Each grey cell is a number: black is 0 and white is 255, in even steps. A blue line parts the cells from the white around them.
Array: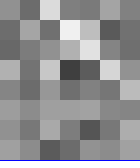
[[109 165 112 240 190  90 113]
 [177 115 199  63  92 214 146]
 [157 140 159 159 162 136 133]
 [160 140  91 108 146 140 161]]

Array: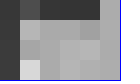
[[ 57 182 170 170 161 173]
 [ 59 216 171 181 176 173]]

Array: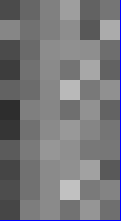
[[134 113 127 141  88 171]
 [ 61 113 138 116 167  98]
 [ 45 127 134 111 145  99]
 [ 91 122 150 143 120 119]
 [ 77 113 138 193 122 131]]

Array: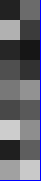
[[177  59]
 [ 79  49]
 [ 72  89]
 [ 31  94]]

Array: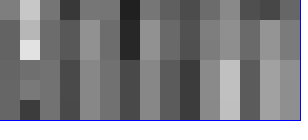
[[ 99 183 108  88 145 109  39 145 105  81 126 143 106 148 123]
 [101 111 114  73 135 113  73 135  91  59 138 192  91 161 143]
 [102  60 114  73 135 113  73 135  91  60 137 191  91 161 143]]

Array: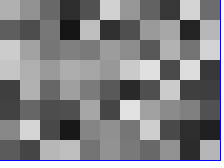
[[ 94  77 119  20 190  48  79 154 167  35 183]
 [197 175 154 173 165 152 202 224  74 220  56]
 [ 66 102  77  79 166  69 225 160 139 128  81]
 [ 91  69 183 190 115 146 121 104 145  43 182]]

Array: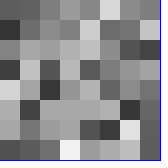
[[ 52 109 140 128 205 108 115 196]
 [ 64 193  85 184  89 125 149 163]
 [174  67 168 168 168 177  55 102]
 [ 81  92 112 241 156 172 190  93]]

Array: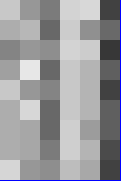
[[173 183 104 204 144 105]
 [160 231 104 200 180  95]
 [173 215 104 200 180  95]
 [173 167 123 207 180  75]]

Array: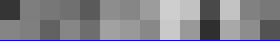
[[133 127  98 134 110 161 153 136 201 153  47 168 141  83]]
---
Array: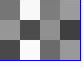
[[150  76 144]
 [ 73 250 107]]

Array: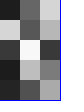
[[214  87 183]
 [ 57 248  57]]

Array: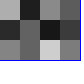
[[ 42  98  23]
 [132  99 206]]

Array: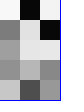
[[124 226   8]
 [159 230 232]]

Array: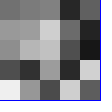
[[153 157 207]
 [142 182 193]]

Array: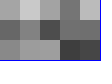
[[103 130  77]
 [137 156 158]]

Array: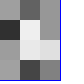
[[ 48 239 151]
 [157 233 224]]
